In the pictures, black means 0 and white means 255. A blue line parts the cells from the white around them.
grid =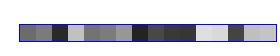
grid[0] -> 108
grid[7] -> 35
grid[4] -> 115
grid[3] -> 193
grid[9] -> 57

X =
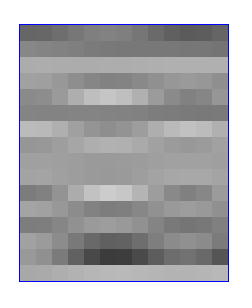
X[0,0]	102
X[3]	[161, 159, 152, 142, 134, 130, 131, 137, 144, 151, 154, 151, 143]
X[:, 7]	[118, 120, 174, 137, 176, 129, 157, 170, 156, 158, 180, 135, 145, 110, 74, 183]
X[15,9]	179
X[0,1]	103
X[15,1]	170
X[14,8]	93
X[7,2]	158
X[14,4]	73
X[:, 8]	[106, 120, 175, 144, 155, 125, 174, 161, 159, 163, 157, 145, 132, 126, 93, 181]
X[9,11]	168
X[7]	[150, 152, 158, 166, 174, 177, 176, 170, 161, 155, 152, 155, 161]
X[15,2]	174
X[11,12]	144
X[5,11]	121
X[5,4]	132
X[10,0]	124
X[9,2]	160
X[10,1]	129
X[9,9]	167
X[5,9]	124
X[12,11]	120
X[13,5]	96
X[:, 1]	[103, 132, 173, 159, 141, 131, 185, 152, 160, 164, 129, 161, 126, 155, 144, 170]
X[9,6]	154
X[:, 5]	[130, 121, 173, 130, 197, 131, 142, 177, 154, 153, 204, 125, 157, 96, 60, 184]
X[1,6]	120
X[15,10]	179
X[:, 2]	[110, 130, 172, 152, 154, 131, 175, 158, 159, 160, 147, 152, 134, 140, 123, 174]

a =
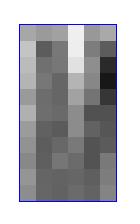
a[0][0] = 167
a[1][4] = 125
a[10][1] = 102
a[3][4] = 135
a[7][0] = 146
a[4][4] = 116
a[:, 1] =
[154, 92, 112, 119, 109, 110, 97, 93, 95, 101, 102]
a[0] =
[167, 154, 161, 239, 152, 169]
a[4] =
[154, 109, 102, 162, 116, 54]
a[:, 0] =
[167, 196, 187, 180, 154, 176, 155, 146, 136, 149, 141]
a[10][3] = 107
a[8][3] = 107
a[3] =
[180, 119, 102, 180, 135, 23]
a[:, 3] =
[239, 238, 225, 180, 162, 140, 140, 121, 107, 102, 107]

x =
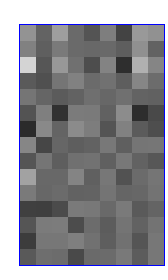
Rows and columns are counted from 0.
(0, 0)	147
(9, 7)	107
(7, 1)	70
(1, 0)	129
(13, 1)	119
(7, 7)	117
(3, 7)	134
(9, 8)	117
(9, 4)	96
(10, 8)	115
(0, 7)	153
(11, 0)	64
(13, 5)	94
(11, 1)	63
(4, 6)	112
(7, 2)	102
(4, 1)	101
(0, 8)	145
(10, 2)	107
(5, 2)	49
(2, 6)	46
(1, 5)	105
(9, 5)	119
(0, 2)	158
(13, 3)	127
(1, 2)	122
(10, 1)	103
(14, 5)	107
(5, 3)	123
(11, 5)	105
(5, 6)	140
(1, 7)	144
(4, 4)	111
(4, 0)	117

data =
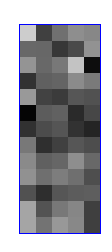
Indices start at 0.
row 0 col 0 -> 205
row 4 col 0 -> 153
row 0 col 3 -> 142
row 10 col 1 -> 46
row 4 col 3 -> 86
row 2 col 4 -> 13
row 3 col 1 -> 96
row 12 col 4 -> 63
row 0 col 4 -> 135
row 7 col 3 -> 86
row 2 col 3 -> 195
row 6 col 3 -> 50
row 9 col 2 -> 125
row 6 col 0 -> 49
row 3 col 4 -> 122
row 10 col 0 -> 81
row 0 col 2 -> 112
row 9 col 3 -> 111
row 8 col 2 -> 102

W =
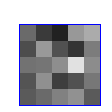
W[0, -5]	106
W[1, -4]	153
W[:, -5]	[106, 77, 114, 84, 90]
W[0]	[106, 58, 33, 152, 171]
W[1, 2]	81
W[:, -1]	[171, 124, 140, 119, 90]

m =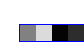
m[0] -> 129
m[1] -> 219

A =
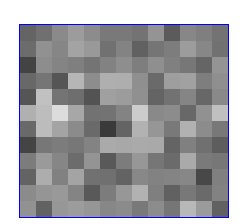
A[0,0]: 100
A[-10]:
[67, 141, 132, 127, 116, 130, 142, 126, 143, 128, 119, 101, 148]
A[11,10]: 184
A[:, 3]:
[156, 163, 127, 182, 110, 167, 139, 119, 108, 164, 132, 156]
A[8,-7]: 124
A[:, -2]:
[127, 135, 101, 126, 103, 145, 140, 112, 122, 72, 106, 155]
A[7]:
[68, 119, 124, 119, 131, 170, 168, 170, 169, 100, 128, 112, 93]
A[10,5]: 124
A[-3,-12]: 173
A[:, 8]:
[148, 117, 143, 106, 100, 137, 150, 169, 118, 130, 127, 140]
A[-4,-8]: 89
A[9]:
[99, 173, 129, 164, 113, 112, 99, 136, 130, 132, 135, 72, 128]
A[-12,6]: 121
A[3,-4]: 158
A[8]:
[124, 154, 134, 108, 148, 89, 124, 151, 118, 107, 170, 122, 119]
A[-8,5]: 160
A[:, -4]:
[91, 125, 128, 158, 114, 140, 121, 100, 107, 132, 97, 118]
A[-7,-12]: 189
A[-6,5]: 58
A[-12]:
[100, 112, 138, 156, 140, 121, 121, 115, 148, 91, 135, 127, 115]
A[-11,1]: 145

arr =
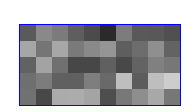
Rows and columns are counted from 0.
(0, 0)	90
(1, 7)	109
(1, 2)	167
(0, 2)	123
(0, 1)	137
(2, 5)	96
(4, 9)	119
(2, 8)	128
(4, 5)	78
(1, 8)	143
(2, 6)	72
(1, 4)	137
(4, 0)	113
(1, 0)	166
